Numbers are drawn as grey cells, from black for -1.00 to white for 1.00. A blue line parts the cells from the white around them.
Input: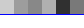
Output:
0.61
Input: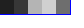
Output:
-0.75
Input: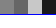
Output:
0.03
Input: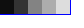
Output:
-0.89
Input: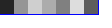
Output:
-0.71
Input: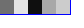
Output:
-0.13
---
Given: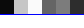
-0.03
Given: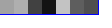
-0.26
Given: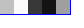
-0.85
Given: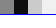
0.59
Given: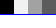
0.27
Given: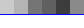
-0.53
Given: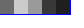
-0.56
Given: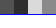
0.71
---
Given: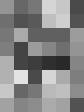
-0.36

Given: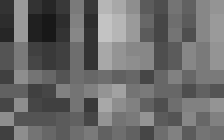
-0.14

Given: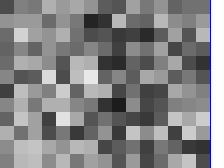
-0.40

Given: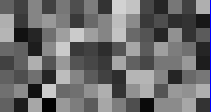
-0.60

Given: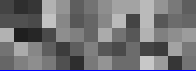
-0.10
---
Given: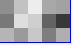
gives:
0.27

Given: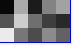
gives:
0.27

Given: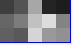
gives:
-0.77

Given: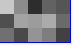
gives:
-0.33

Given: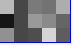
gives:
0.36

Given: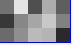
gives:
-0.26
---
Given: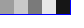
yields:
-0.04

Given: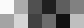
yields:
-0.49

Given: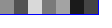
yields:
0.70

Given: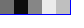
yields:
0.05

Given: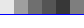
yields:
-0.13

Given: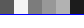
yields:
-0.03

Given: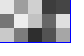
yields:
-0.64

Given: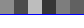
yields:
0.48
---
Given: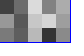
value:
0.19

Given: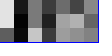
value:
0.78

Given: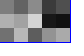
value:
0.38

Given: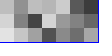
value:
0.66

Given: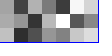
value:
0.34

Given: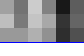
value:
0.49

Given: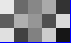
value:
-0.27
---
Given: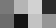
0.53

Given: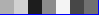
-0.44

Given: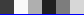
-0.02

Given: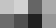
-0.75

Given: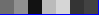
-0.59

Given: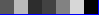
0.69

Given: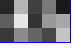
-0.44

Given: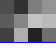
-0.73

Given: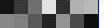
-0.41
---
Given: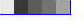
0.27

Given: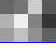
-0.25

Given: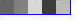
0.46

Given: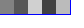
0.47

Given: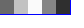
-0.63

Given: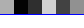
0.14

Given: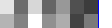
-0.04
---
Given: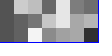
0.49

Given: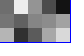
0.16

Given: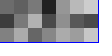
-0.05

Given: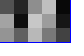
0.11

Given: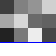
0.16

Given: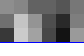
-0.23

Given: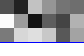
0.52
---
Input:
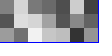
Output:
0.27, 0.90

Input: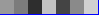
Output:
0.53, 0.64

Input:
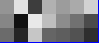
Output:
0.49, 0.83

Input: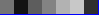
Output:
0.03, 0.57

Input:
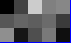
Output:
-0.26, 0.60

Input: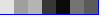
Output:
-0.57, 0.78

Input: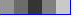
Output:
-0.59, 0.58
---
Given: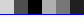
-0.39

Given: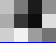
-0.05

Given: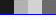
0.39

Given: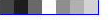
-0.77

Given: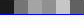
-0.08

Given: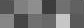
0.00

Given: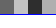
0.53
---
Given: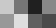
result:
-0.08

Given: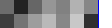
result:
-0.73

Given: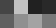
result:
0.52

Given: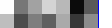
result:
-0.07

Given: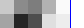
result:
0.09

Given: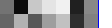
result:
-0.91

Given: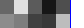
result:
0.76
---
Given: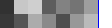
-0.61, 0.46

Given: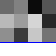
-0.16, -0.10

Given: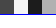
-0.44, 0.39

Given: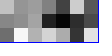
0.51, 0.77

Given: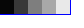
-0.95, 0.83

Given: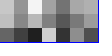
0.56, -0.38

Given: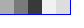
0.36, 0.73

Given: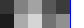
-0.59, 0.13

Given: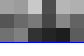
0.27, -0.28

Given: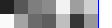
-0.73, 0.19
